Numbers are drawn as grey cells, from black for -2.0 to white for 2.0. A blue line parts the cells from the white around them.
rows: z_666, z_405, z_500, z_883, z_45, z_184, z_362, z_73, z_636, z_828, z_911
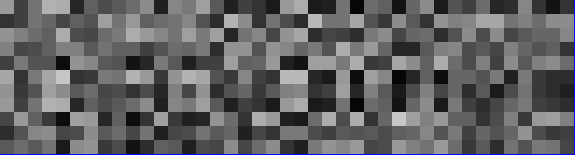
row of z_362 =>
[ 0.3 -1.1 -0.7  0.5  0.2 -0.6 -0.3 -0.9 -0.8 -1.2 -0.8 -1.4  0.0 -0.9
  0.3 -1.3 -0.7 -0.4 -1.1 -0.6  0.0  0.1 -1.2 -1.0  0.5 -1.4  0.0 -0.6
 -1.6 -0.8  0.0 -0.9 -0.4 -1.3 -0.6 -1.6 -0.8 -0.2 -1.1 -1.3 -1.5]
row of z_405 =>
[-1.2 -1.0 -0.2 -0.4 -0.9 -0.5 -0.7  0.5 -0.2  0.4 -0.5 -0.3 -0.2  0.1
 -0.7 -1.3  0.8  0.2 -1.2 -0.2 -0.8 -1.3  0.9 -0.2 -0.2  0.6 -0.7 -1.1
  0.2 -0.6 -1.2  0.3  0.0  0.1  0.6  0.6 -0.2  0.0 -0.3  0.2  0.2]
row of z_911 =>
[-0.6 -0.3 -0.6 -0.2 -1.6  0.2  0.3 -1.1 -0.8 -1.7 -1.3 -0.5 -0.6 -1.5
 -0.8 -0.9  0.2 -0.9 -0.3  0.2 -1.2 -1.5 -0.1  0.3  0.1  0.4 -0.9 -0.8
  0.4  0.0 -0.2  0.4 -0.3 -1.1 -0.6 -1.3 -0.2 -0.7 -0.1 -0.2 -0.9]
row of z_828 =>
[-1.3 -0.7  0.1  0.2 -0.9 -0.8  0.2 -0.6 -0.3 -0.9 -0.2 -1.5 -0.9 -0.8
 -0.2 -0.6 -0.4 -1.5 -0.9 -1.2 -0.1 -0.1 -0.8 -1.0 -0.6 -0.7 -0.6 -0.8
 -0.5 -0.4  0.1 -0.7 -0.1 -1.0 -0.4 -0.7 -0.4  0.3 -0.8 -1.1 -1.0]

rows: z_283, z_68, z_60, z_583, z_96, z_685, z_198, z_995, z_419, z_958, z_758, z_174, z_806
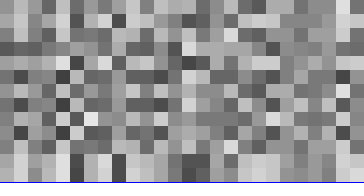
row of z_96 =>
[ 0.5  0.7  0.5  0.8  1.5 -0.9  0.6  1.4 -0.5  0.9  1.1  0.3 -0.4 -0.9
 -0.6  0.7 -0.2  0.8  1.2  1.2  0.0  0.3  0.7  0.3  1.1  1.2]
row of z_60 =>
[ 0.0  1.0  0.0 -0.5  1.1 -0.2 -0.1 -0.3  0.9  0.8 -0.3  0.9  0.3  1.0
 -0.1  0.5  1.4 -0.3 -0.5  0.3  0.3 -0.2  0.5  0.5  1.2 -0.2]

